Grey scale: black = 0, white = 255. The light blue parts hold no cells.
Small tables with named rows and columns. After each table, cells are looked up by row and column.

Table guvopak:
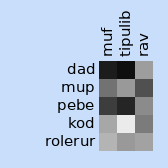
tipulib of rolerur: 153
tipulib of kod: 235
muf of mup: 114
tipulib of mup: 153
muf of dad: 28
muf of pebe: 61
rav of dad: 157
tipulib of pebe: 37
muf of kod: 167
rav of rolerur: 162
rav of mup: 80
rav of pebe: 139
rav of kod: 123
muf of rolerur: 180
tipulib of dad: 14
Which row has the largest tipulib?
kod

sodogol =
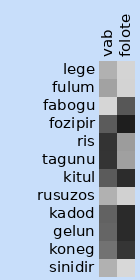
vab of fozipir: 91
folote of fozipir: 30
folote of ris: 156
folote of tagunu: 160
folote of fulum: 211
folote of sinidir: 216
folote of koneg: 53
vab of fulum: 162
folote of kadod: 42
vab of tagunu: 52
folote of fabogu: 87
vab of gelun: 101
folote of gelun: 42
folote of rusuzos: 209
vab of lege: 177
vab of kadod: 98
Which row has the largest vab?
fabogu

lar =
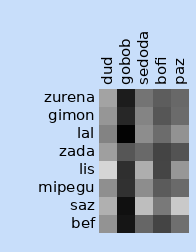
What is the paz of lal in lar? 146
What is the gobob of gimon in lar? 39
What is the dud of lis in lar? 213
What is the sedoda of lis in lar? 174
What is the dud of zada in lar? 159
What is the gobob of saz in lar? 16
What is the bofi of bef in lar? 68
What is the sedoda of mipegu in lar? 141
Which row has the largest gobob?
zada

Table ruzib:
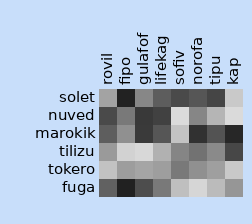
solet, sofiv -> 74
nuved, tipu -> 181
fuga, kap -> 150
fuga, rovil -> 97
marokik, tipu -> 83
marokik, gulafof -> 58
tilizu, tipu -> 138
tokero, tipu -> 159
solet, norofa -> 86
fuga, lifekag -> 121
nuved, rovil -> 74
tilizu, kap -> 71
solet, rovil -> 163
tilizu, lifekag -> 177
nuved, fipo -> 121
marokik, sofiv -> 195
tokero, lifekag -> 158
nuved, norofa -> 134
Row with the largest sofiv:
nuved

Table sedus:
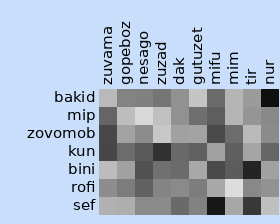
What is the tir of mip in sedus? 149
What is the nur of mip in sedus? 137
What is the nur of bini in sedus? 161
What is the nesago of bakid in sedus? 128
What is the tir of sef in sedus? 56
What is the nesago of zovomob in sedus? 140
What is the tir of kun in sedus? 165
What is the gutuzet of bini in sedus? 168
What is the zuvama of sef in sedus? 177
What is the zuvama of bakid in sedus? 185
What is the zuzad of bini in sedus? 112
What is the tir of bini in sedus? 36
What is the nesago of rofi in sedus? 97
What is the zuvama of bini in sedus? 188
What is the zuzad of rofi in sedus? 132
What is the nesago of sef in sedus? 138

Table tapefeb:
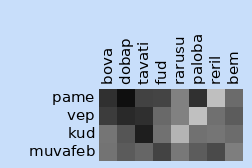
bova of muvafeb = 115
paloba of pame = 48
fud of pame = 68
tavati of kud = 30
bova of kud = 117
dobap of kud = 85
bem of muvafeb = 126
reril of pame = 191
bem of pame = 107
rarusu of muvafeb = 120
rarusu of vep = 129
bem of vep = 92
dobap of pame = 15
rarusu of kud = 180
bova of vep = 60
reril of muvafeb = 74
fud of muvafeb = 67
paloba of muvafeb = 92
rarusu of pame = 129
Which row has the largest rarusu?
kud

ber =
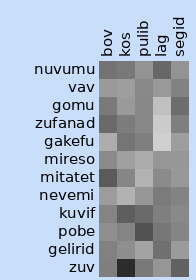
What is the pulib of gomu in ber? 136
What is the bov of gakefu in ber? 173
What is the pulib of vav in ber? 137
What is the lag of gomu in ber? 192
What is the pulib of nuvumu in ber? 147
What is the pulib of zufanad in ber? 136
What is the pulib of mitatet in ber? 179
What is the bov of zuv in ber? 127
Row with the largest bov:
gakefu

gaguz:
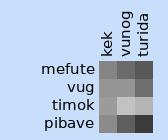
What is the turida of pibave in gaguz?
59
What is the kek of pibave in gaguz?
139
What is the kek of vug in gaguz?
149
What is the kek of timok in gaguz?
155
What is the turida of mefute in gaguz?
88
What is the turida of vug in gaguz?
110
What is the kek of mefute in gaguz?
133
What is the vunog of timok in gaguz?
194
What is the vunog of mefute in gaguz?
107
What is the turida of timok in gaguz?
180
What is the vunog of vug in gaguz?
149
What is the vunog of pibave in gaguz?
94

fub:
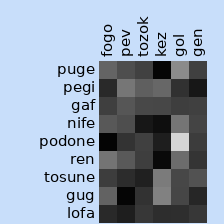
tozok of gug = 50
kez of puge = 5
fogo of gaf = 63
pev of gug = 5
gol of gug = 70
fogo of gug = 98
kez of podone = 30
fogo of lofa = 41
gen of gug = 38
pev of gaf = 86
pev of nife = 78
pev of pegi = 118
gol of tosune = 71
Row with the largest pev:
pegi

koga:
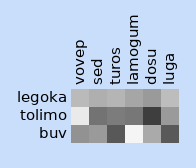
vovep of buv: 146
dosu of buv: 170
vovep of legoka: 186
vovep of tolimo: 234
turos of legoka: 181
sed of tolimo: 115
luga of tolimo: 154
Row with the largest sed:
legoka

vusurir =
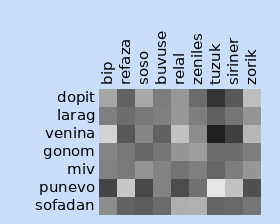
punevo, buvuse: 131
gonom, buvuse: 118
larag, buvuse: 127
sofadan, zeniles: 176
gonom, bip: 134
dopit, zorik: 190
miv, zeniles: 127
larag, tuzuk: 97
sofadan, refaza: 98
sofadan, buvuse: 106
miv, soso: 148

